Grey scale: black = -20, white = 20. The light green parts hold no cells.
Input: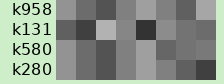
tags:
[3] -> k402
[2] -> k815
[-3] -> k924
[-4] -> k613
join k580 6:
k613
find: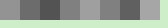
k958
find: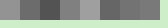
k580
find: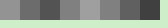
k280

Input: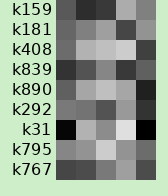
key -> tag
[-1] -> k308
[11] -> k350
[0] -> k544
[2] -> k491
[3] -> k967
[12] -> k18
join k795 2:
k967
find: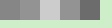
k795
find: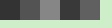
k839

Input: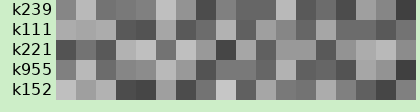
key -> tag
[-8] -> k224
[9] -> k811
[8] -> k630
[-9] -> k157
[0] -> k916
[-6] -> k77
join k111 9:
k630
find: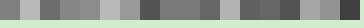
k955
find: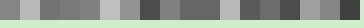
k239
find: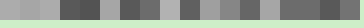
k111
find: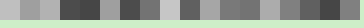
k152

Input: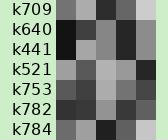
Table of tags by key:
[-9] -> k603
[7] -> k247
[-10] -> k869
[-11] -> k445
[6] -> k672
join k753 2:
k869
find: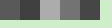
k753
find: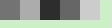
k709
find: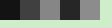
k640
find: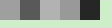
k521

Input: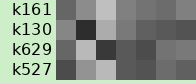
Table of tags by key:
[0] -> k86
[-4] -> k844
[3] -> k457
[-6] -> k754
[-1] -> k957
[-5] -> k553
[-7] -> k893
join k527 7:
k553
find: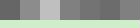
k161

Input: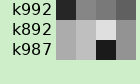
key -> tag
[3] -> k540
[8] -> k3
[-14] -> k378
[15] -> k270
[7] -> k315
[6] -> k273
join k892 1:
k315
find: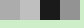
k987
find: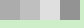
k892

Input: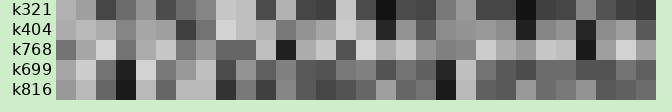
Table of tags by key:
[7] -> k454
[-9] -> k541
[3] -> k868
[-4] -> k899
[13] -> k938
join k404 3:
k454
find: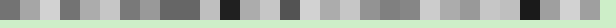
k768
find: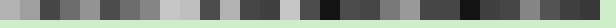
k321
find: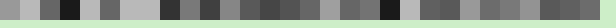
k816

